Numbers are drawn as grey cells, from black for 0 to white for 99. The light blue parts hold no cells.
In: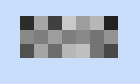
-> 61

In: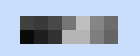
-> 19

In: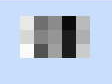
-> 58

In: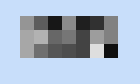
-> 40

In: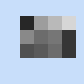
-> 46

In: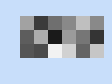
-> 10

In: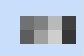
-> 80
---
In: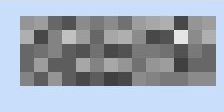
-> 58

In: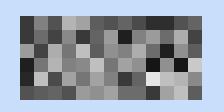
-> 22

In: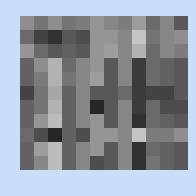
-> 55

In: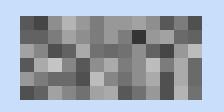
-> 34

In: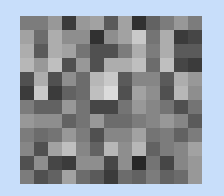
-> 48

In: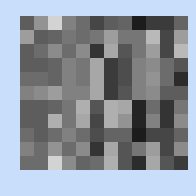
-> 36

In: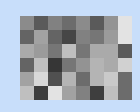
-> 54

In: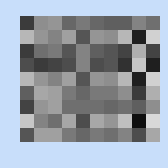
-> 23

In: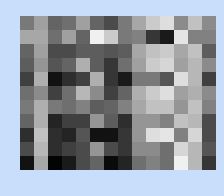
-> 47
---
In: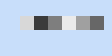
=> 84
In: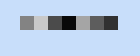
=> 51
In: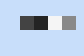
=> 26
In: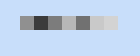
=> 56
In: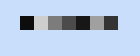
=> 5
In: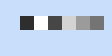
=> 18
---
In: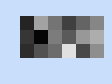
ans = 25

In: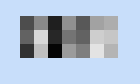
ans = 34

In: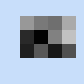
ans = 47

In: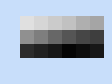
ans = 75

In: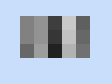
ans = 24

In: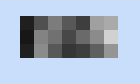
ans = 24
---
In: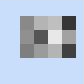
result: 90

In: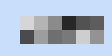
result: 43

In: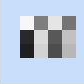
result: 34

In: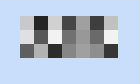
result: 94

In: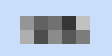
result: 54

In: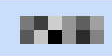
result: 0
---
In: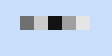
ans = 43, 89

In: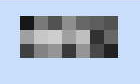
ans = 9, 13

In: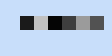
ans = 10, 32

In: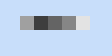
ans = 62, 88

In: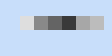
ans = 86, 73

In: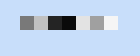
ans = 47, 95

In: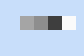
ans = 64, 97

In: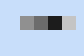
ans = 56, 76

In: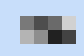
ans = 47, 26
